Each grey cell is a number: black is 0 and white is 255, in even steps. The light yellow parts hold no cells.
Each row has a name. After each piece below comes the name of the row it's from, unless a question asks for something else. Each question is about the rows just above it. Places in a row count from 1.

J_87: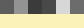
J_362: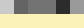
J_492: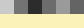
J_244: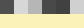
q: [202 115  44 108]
J_492
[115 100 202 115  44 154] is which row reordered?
J_362
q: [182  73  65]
J_244
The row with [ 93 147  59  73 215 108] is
J_87
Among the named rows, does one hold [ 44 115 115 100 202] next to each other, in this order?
no

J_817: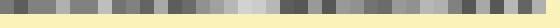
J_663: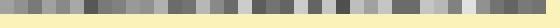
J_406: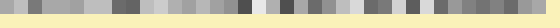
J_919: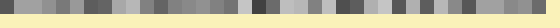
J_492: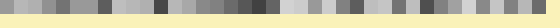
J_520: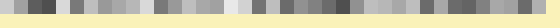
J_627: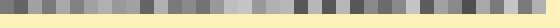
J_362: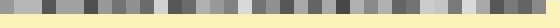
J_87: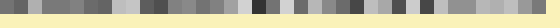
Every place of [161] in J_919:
2 3 35 36
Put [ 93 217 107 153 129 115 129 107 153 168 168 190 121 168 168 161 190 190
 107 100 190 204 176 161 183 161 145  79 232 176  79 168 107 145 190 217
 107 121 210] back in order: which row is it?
J_406
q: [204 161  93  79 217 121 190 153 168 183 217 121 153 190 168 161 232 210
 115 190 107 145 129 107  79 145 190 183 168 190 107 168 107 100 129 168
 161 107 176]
J_520
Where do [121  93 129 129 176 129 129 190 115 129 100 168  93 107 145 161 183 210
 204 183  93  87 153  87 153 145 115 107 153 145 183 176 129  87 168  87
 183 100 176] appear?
J_817
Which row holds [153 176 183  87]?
J_627
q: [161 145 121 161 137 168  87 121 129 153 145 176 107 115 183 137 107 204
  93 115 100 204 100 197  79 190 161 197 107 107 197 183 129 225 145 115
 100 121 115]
J_663

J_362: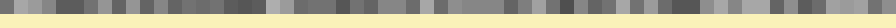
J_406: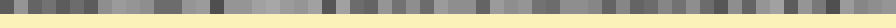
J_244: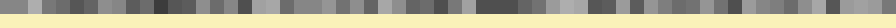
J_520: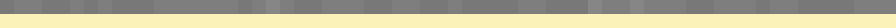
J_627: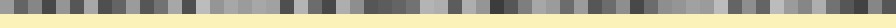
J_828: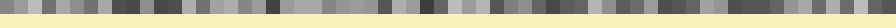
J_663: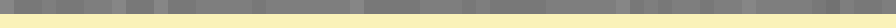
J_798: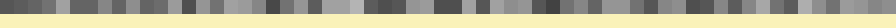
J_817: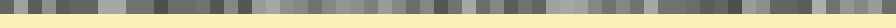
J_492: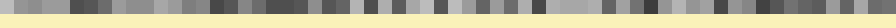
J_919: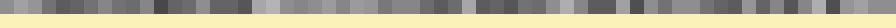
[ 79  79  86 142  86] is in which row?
J_492
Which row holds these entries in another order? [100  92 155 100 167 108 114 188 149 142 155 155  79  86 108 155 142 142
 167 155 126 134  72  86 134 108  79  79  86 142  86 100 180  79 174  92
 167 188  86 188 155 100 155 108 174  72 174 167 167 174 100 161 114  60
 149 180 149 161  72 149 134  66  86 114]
J_492
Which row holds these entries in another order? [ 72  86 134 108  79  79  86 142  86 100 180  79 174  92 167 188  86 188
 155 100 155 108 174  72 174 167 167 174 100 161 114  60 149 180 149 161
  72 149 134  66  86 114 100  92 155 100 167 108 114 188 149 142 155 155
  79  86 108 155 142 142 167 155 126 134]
J_492
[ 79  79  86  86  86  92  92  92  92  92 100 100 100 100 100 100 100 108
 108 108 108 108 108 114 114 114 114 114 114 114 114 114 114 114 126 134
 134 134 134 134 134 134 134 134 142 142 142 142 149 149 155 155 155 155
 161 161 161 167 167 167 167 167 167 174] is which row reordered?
J_817
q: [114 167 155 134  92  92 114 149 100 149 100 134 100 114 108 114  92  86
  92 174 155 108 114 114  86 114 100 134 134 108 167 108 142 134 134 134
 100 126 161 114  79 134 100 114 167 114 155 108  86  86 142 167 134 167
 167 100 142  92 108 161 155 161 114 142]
J_362
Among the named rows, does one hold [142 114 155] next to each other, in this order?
yes

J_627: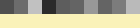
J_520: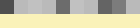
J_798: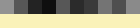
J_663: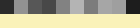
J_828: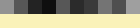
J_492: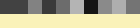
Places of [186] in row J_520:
2 4 7 10
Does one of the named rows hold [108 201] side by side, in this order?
no
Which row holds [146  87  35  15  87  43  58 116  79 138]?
J_798

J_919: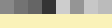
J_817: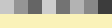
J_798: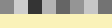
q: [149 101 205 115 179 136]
J_817
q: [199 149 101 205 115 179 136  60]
J_817
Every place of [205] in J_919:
5
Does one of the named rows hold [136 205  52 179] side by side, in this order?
yes
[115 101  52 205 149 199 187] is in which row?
J_919
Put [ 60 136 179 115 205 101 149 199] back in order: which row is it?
J_817
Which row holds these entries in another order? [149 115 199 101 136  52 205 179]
J_798

